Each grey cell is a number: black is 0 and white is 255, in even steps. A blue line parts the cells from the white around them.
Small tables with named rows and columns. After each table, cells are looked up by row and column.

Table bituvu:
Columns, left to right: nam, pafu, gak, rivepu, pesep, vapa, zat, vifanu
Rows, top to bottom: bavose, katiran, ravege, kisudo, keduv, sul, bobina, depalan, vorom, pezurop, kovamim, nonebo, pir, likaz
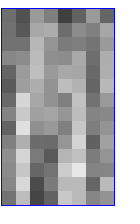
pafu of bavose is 81
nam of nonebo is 139
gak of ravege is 183
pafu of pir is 216
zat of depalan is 132
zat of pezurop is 97
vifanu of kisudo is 174
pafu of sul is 158
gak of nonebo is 102
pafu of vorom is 224
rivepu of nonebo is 115
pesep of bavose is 63
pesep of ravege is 123
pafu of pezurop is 175
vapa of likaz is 186
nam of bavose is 110
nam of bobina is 105
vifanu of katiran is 166
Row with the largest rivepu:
katiran

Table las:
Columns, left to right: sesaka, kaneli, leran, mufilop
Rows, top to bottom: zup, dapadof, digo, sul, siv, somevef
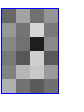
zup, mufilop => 149
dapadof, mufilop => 121
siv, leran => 200
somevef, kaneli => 114
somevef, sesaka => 176
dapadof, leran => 214
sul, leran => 207
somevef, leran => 91
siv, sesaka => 130
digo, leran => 30
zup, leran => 112
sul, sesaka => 120

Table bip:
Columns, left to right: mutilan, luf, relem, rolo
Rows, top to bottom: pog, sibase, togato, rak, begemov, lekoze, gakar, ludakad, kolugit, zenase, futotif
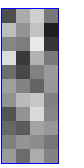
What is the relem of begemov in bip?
130
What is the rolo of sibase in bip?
31
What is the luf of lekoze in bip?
131
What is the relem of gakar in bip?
198
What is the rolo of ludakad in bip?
135
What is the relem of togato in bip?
233
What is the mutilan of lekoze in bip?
159
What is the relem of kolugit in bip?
163
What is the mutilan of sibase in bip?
189
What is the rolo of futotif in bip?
131
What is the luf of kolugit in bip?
91
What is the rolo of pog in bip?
120
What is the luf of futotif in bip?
108
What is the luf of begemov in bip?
72
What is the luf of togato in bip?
125
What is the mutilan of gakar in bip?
147
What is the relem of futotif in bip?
172
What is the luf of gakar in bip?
186
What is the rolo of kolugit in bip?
152
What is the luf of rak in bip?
58

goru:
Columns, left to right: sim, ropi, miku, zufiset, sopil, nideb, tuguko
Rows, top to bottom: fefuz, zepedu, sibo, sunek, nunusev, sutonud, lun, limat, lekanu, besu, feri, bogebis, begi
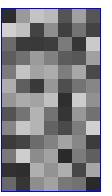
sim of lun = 150
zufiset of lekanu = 99
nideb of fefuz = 160
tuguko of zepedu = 67
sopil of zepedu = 64
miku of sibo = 57
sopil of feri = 42
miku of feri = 140
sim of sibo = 107
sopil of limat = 53
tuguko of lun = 145
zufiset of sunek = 129
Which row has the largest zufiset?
lun

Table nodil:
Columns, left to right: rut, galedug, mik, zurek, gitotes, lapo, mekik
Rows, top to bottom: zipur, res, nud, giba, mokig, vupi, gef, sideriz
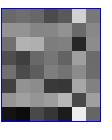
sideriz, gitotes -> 28
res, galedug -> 147
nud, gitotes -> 128
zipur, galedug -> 110
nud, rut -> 112
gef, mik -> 149
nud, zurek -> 125
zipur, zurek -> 75
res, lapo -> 105
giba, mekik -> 107
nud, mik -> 175
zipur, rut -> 105
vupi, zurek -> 57
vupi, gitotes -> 55
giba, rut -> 78
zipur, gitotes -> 89
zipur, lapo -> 209
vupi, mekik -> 129
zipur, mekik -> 120

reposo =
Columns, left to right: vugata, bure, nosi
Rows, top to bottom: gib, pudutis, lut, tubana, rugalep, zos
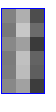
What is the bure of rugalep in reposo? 188
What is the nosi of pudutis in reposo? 107
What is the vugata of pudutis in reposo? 121
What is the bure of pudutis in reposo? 199
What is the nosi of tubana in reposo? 99
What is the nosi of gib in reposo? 77
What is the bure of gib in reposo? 175
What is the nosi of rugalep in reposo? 94
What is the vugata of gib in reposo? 130

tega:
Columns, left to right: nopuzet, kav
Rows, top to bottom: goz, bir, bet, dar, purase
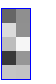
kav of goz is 143
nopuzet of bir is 219
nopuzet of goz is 102
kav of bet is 246
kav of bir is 144
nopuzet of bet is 188
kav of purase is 195
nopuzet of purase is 197
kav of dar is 150
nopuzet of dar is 57
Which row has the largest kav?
bet

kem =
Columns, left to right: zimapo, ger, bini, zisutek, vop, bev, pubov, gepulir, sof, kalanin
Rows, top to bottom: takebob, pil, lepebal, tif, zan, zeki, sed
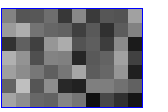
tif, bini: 79
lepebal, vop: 172
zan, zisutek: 95
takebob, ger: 85
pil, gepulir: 48
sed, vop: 133
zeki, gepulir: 126
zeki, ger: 191
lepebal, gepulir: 61
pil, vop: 97
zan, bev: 166
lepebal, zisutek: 150
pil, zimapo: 155
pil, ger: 174
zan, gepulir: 103
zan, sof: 149
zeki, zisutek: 141
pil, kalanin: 130
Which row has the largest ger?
zeki

